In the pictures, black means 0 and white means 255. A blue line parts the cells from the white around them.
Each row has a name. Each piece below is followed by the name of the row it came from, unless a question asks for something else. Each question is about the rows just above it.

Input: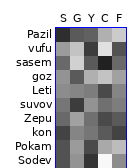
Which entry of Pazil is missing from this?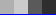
[97]
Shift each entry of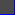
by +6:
[80]
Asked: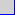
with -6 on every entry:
[203]
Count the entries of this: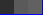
3

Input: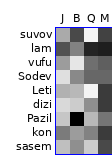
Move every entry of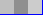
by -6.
[185 137 198]
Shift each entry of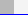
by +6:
[190 250]
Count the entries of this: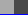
2
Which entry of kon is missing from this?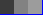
[123]
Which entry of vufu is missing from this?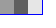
[111]
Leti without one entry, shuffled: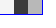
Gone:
[177]
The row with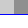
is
dizi

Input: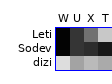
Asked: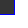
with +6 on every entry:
[59]
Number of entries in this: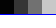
4

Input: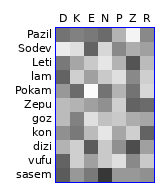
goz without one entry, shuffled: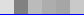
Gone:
[193]
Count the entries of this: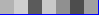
7

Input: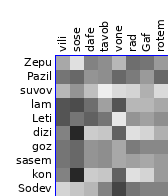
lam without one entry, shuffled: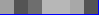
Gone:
[76]
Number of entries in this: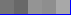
5
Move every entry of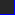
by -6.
[33]
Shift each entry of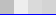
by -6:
[185 232 212 206]
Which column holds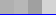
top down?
Gaf
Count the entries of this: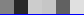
6

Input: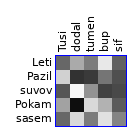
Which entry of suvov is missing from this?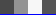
[65]
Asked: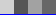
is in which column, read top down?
Tusi
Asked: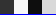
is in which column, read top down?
dodal
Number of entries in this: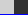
2
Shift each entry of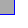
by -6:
[164]
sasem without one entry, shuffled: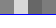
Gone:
[225]

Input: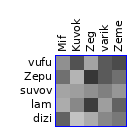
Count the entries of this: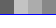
4
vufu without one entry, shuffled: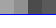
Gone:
[82]
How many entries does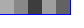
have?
5
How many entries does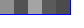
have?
5
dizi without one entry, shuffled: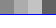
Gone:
[120]
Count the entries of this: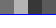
4

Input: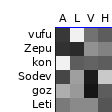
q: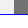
vufu
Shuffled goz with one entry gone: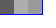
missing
[21]
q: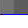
vufu
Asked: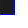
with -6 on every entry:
[22]
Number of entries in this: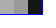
3
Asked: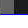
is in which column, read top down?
V
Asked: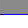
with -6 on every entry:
[132 132]

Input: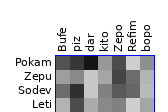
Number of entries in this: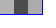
3
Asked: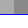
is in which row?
Leti
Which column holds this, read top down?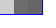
Refim
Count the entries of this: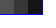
3
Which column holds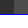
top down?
piz
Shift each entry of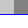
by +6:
[206 135]

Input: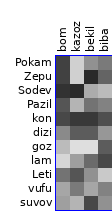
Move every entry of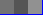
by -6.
[109  79 139]
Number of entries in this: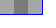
3
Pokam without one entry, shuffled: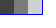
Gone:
[145]
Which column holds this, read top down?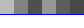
biba
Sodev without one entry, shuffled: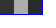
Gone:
[187]

